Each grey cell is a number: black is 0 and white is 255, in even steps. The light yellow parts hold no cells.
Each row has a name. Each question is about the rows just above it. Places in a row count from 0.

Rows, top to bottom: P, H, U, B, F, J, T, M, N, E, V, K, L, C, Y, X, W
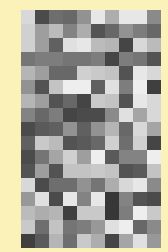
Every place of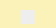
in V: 5 9
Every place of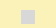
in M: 9
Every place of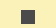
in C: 2 9
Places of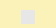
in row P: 5 7 8
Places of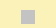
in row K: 3 4 6 9
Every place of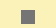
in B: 0 3 4 8

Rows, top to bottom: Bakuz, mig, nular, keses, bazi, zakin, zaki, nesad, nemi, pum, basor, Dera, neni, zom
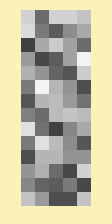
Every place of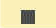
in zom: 2 3
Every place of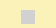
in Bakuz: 0 2 3
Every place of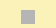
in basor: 1 2

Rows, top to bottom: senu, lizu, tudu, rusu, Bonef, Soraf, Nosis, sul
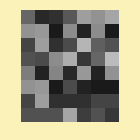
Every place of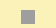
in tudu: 1
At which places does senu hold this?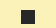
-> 1
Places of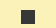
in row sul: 6
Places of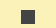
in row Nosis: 0 5 6
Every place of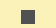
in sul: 0 1 2 5

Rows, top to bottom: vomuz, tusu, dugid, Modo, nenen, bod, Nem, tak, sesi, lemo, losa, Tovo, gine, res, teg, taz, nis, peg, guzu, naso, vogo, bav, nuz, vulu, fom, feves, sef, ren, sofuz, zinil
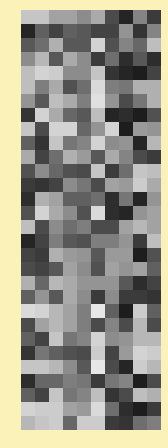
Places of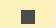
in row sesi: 1
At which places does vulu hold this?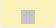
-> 2
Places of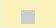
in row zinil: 2 4 5
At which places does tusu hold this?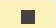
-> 2 5 6
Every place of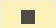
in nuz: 0 5 7 9
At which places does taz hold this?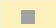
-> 7 9

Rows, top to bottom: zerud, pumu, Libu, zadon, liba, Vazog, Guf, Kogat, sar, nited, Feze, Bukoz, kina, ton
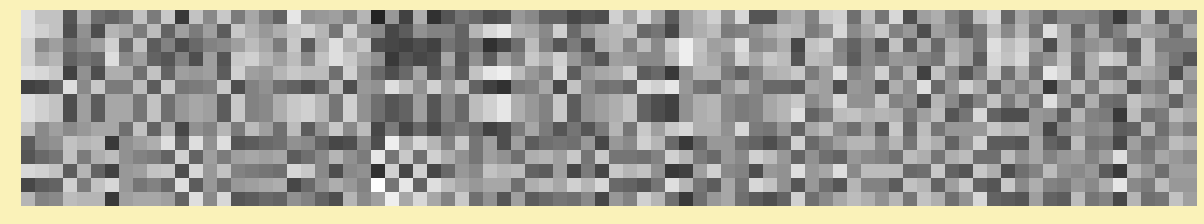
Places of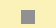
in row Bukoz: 24 45 54 74
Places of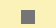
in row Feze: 2 26 32 40 42 43 65
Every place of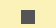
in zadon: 10 14 27 31 41 55 83
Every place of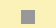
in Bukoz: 7 13 31 53 56 76 80
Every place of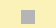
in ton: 0 4 5 23 45 62 79
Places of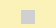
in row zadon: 0 16 38 51 77
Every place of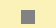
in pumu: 29 30 51 62 78

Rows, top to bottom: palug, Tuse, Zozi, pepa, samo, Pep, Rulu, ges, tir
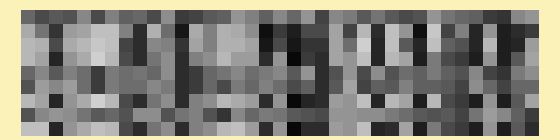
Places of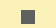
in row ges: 35
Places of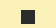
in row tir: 8 11 17 20 21 26 36
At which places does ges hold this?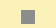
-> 3 8 9 24 25

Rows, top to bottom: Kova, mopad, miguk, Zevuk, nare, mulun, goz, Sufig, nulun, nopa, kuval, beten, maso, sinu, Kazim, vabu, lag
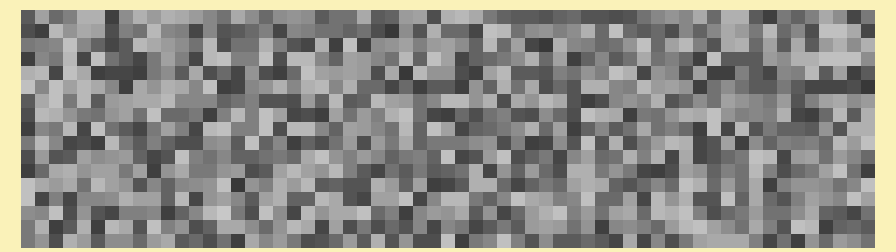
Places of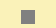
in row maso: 17 54
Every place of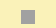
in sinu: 8 9 14 17 25 26 37 43 56 60
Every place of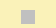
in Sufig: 9 17 27 40 49
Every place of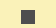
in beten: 16 38 46 54
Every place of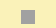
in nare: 21 23 33 48 58

